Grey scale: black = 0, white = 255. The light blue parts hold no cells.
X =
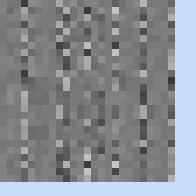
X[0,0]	127
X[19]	[126, 136, 125, 161, 108, 111, 110, 129, 113, 115, 123, 121, 118, 107, 116, 128, 134, 126, 125, 123, 79, 132, 129, 120, 123]
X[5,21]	115
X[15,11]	105
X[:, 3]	[62, 165, 146, 84, 144, 170, 113, 160, 87, 121, 60, 88, 117, 174, 165, 161, 123, 168, 154, 161, 116, 176, 94, 163, 99, 99]
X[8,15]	124
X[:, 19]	[135, 126, 117, 138, 123, 125, 118, 125, 116, 117, 135, 116, 120, 120, 123, 129, 135, 117, 125, 123, 135, 118, 116, 125, 116, 117]
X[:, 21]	[120, 133, 129, 113, 125, 115, 120, 129, 128, 130, 120, 118, 122, 128, 131, 107, 107, 127, 135, 132, 108, 127, 122, 131, 121, 130]
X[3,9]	109
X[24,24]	131
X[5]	[118, 125, 123, 170, 113, 128, 129, 116, 163, 114, 110, 111, 108, 133, 104, 121, 116, 115, 119, 125, 159, 115, 115, 127, 106]
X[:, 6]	[127, 126, 123, 123, 124, 129, 124, 127, 129, 127, 128, 113, 117, 111, 110, 125, 122, 118, 111, 110, 122, 115, 127, 127, 126, 129]
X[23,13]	126
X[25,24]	175
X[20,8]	170
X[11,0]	120
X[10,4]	141
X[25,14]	134
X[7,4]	108
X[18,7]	129
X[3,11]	110
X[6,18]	127
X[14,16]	131
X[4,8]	96
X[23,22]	126
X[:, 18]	[125, 122, 122, 123, 118, 119, 127, 120, 126, 123, 125, 118, 118, 123, 125, 120, 121, 121, 126, 125, 122, 122, 128, 120, 128, 125]
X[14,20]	76
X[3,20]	169
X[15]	[117, 121, 123, 161, 123, 120, 125, 120, 165, 108, 124, 105, 115, 128, 98, 122, 103, 127, 120, 129, 164, 107, 117, 127, 96]
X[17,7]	126
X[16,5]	118
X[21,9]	92
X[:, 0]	[127, 129, 122, 123, 119, 118, 125, 125, 132, 125, 127, 120, 116, 122, 125, 117, 119, 121, 128, 126, 120, 121, 132, 126, 130, 129]

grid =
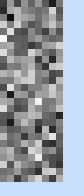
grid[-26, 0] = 61
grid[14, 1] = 159
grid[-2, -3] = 198
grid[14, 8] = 159
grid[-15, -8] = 123
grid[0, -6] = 147
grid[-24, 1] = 15
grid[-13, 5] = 163
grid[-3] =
[207, 86, 184, 141, 123, 92, 152, 78, 54]
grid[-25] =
[43, 168, 184, 137, 122, 110, 120, 210, 86]
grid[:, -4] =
[150, 110, 113, 103, 99, 156, 85, 166, 60, 111, 130, 126, 130, 163, 242, 142, 177, 68, 39, 111, 204, 191, 236, 92, 49, 213]
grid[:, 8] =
[120, 86, 101, 140, 82, 110, 210, 149, 158, 204, 87, 185, 145, 163, 159, 193, 36, 131, 122, 93, 99, 82, 72, 54, 127, 176]
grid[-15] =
[128, 123, 176, 201, 205, 126, 106, 69, 185]
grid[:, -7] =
[71, 184, 182, 208, 84, 95, 102, 94, 150, 119, 202, 176, 127, 159, 89, 73, 157, 134, 96, 126, 121, 107, 125, 184, 154, 60]
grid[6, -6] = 92
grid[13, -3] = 158
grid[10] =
[178, 161, 202, 153, 207, 130, 145, 75, 87]
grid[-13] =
[140, 28, 159, 152, 99, 163, 158, 198, 163]
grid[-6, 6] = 61
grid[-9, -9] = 86
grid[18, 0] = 125
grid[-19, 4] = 210
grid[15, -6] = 87
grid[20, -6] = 174
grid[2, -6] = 165

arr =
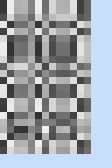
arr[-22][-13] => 54
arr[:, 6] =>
[109, 112, 138, 178, 115, 191, 179, 179, 154, 72, 141, 115, 174, 171, 103, 108, 179, 125, 239, 177, 111, 96]
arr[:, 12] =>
[99, 99, 102, 188, 104, 179, 191, 191, 188, 123, 182, 100, 189, 189, 104, 99, 191, 175, 154, 187, 100, 110]
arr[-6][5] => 50
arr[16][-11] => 113
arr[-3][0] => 228
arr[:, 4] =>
[133, 132, 110, 155, 135, 150, 157, 159, 179, 147, 177, 130, 156, 161, 136, 131, 158, 175, 132, 154, 133, 139]
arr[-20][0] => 79
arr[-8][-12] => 230
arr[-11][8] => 180
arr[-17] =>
[216, 71, 100, 98, 150, 70, 191, 82, 130, 133, 77, 207, 179]
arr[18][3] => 50
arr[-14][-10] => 135
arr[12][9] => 114
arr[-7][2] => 178
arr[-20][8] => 201
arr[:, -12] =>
[239, 237, 212, 55, 229, 71, 51, 51, 73, 197, 86, 234, 55, 59, 230, 236, 51, 101, 111, 57, 237, 218]
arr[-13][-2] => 105
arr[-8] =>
[63, 230, 184, 187, 136, 230, 103, 212, 168, 165, 220, 72, 104]
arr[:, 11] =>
[62, 64, 87, 223, 71, 207, 226, 226, 205, 105, 195, 67, 223, 219, 72, 65, 226, 184, 165, 221, 64, 83]
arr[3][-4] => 118
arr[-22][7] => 215
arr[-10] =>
[230, 55, 118, 115, 156, 54, 174, 79, 112, 114, 69, 223, 189]
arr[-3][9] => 119
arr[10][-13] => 200
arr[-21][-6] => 213
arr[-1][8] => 160
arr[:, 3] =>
[181, 178, 151, 111, 175, 98, 110, 110, 135, 217, 149, 174, 115, 119, 187, 181, 110, 165, 50, 112, 178, 193]
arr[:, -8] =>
[240, 238, 214, 54, 230, 70, 50, 50, 72, 196, 85, 235, 54, 58, 230, 237, 50, 99, 113, 56, 238, 218]
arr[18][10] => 95

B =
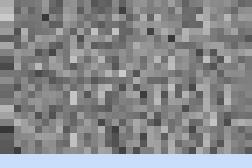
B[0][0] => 172
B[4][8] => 176
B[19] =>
[96, 96, 133, 138, 139, 159, 157, 156, 141, 118, 194, 136, 102, 131, 146, 103, 81, 123, 119, 140, 70, 162, 148, 92, 159, 142, 167, 106, 104, 172, 133, 114, 148, 121, 127, 103]
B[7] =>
[130, 130, 153, 143, 146, 86, 110, 72, 134, 118, 170, 169, 141, 164, 139, 132, 129, 145, 130, 151, 155, 142, 151, 146, 121, 155, 156, 125, 72, 137, 85, 157, 151, 142, 154, 166]
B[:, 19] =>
[144, 155, 121, 156, 126, 126, 172, 151, 143, 145, 84, 170, 89, 165, 134, 148, 114, 168, 163, 140, 152, 77]
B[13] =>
[105, 105, 149, 132, 106, 133, 144, 145, 139, 108, 196, 139, 87, 138, 185, 100, 106, 133, 157, 165, 61, 134, 173, 84, 166, 97, 178, 137, 93, 165, 122, 101, 173, 126, 120, 133]
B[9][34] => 150
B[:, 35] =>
[110, 143, 153, 133, 122, 87, 124, 166, 120, 120, 127, 128, 129, 133, 117, 133, 112, 164, 125, 103, 135, 88]
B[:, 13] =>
[85, 105, 120, 108, 192, 150, 93, 164, 140, 157, 123, 88, 126, 138, 118, 103, 116, 132, 136, 131, 131, 117]
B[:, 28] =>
[128, 97, 180, 102, 158, 141, 127, 72, 109, 128, 152, 134, 171, 93, 112, 128, 165, 109, 143, 104, 102, 172]
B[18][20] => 136
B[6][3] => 121
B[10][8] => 144
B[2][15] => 118
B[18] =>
[55, 55, 132, 157, 162, 104, 141, 132, 171, 89, 121, 149, 144, 136, 176, 98, 63, 143, 113, 163, 136, 162, 144, 181, 113, 143, 126, 73, 143, 136, 122, 117, 144, 127, 102, 125]
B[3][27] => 105
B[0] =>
[172, 172, 112, 118, 119, 124, 151, 106, 89, 141, 146, 116, 133, 85, 100, 95, 136, 98, 128, 144, 148, 127, 145, 130, 159, 129, 99, 123, 128, 149, 138, 137, 145, 128, 102, 110]
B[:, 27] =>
[123, 108, 106, 105, 158, 137, 110, 125, 128, 120, 117, 101, 74, 137, 117, 119, 155, 105, 73, 106, 135, 77]
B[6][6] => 140
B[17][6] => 105
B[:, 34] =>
[102, 140, 158, 128, 114, 110, 131, 154, 106, 150, 141, 127, 133, 120, 123, 124, 115, 175, 102, 127, 122, 116]
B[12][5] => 106
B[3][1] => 143
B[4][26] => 178
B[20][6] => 145
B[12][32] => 165
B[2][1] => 201
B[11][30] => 137
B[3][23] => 145

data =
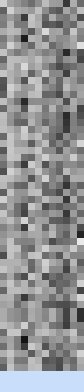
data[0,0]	206
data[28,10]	173
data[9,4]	159
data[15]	[104, 168, 158, 84, 192, 183, 119, 179, 124, 147, 165, 68]
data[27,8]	75
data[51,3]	119
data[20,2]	159
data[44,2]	140
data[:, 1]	[162, 208, 155, 179, 186, 165, 208, 149, 189, 189, 177, 179, 208, 194, 153, 168, 149, 145, 178, 198, 196, 199, 196, 166, 209, 186, 145, 193, 161, 166, 144, 188, 154, 163, 193, 196, 194, 177, 178, 167, 197, 188, 177, 168, 148, 148, 177, 197, 163, 166, 197, 180, 194]
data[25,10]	173
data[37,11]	93
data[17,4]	179
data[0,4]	110
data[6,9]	149
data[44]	[171, 148, 140, 120, 169, 156, 136, 174, 127, 67, 153, 47]
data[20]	[177, 196, 159, 154, 94, 156, 190, 101, 133, 102, 156, 212]
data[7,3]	141
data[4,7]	161
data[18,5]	156
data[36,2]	164
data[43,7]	91
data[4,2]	181
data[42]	[174, 177, 127, 58, 119, 151, 152, 114, 150, 109, 169, 215]
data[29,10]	118
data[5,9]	143
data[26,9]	53
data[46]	[188, 177, 155, 207, 122, 155, 174, 118, 107, 61, 131, 125]
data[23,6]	83
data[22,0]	136
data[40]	[166, 197, 153, 181, 114, 163, 168, 85, 105, 101, 130, 208]
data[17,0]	186
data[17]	[186, 145, 105, 100, 179, 147, 103, 134, 113, 52, 127, 101]
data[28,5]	142
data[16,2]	122
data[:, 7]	[157, 101, 171, 92, 161, 159, 106, 140, 164, 107, 136, 150, 129, 104, 146, 179, 140, 134, 119, 111, 101, 139, 164, 141, 127, 129, 135, 103, 157, 111, 153, 96, 170, 183, 78, 164, 131, 170, 137, 111, 85, 165, 114, 91, 174, 173, 118, 174, 149, 140, 103, 93, 103]
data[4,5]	157
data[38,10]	160
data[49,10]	140
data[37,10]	183
